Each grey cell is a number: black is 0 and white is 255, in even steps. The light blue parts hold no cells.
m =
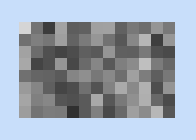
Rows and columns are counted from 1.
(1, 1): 213
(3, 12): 80
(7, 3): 135
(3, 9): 96
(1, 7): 160
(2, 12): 62
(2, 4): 159
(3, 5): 77
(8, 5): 48
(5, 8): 137
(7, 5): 80
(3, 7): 89
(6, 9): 170
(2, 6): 122
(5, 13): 120
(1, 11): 109
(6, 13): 148
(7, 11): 175
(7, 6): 90
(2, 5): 99
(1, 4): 163
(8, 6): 90
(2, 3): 118
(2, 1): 112
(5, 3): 99
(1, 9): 97
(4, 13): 103
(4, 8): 89
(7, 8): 87
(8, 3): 124
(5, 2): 101
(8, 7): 128

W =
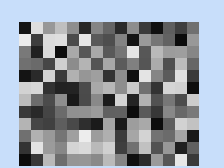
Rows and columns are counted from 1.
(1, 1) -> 20
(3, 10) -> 229
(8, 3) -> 69
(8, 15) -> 121
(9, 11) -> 169
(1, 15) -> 112
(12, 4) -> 109
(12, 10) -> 15
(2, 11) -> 153
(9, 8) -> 165
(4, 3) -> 70
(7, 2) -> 108
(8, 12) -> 55
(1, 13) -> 94
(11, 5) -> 212
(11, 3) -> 155
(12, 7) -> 137
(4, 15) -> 102
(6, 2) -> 215
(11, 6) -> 218
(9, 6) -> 46
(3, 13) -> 156
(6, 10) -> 203
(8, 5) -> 144
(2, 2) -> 61
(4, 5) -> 140
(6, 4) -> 34
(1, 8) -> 100
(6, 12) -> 51
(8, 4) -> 107
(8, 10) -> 12
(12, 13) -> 86
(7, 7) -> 137
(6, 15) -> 14
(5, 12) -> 133

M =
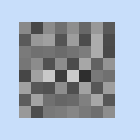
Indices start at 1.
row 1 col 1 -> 137
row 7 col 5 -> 106
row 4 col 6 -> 167
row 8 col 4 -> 124
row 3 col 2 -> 112
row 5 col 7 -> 121
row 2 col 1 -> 90
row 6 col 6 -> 162
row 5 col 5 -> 203
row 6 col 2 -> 87
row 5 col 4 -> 61
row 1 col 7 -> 152
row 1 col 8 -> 89
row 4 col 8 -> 148
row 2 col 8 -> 75
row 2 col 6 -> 76
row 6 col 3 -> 81
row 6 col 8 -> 158
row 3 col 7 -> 172

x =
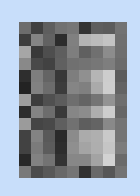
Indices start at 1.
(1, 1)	108
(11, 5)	143
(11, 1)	66
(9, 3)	73
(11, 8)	197
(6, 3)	108
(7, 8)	147
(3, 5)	126
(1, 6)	51
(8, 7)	174
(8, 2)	132
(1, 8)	91
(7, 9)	110
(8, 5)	134
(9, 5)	113
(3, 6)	96
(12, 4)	51
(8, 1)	44
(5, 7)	181
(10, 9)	116
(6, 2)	129
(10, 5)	139
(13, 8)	86
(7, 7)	116
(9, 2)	69
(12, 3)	115
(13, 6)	49
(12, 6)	135
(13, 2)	75
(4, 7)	119
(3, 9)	110
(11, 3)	92
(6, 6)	128
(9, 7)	100
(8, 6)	140

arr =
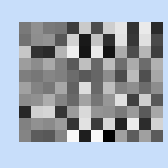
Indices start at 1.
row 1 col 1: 121
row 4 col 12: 177
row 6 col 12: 141
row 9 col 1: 129
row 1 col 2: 144
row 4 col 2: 140
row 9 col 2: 145
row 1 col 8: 206
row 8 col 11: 90
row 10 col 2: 92
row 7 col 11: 207
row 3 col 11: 181
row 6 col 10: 142
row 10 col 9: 160
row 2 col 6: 25
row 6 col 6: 221
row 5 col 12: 167
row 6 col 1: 161
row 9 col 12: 211
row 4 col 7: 103
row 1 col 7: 77
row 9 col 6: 226
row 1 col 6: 202
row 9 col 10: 236
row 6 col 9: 130
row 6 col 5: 98
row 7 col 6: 162
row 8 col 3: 213
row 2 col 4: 87
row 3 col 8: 19
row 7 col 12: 87
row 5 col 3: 134
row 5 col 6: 89
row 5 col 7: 102

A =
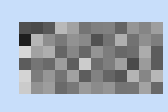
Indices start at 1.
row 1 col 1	79
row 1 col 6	116
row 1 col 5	162
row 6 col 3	157
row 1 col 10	149
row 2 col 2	182
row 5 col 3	150
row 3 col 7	148
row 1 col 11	133
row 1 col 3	89
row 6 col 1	203
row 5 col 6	93
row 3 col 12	92
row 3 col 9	104
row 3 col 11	172
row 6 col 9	116
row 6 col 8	148
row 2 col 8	115
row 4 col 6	204
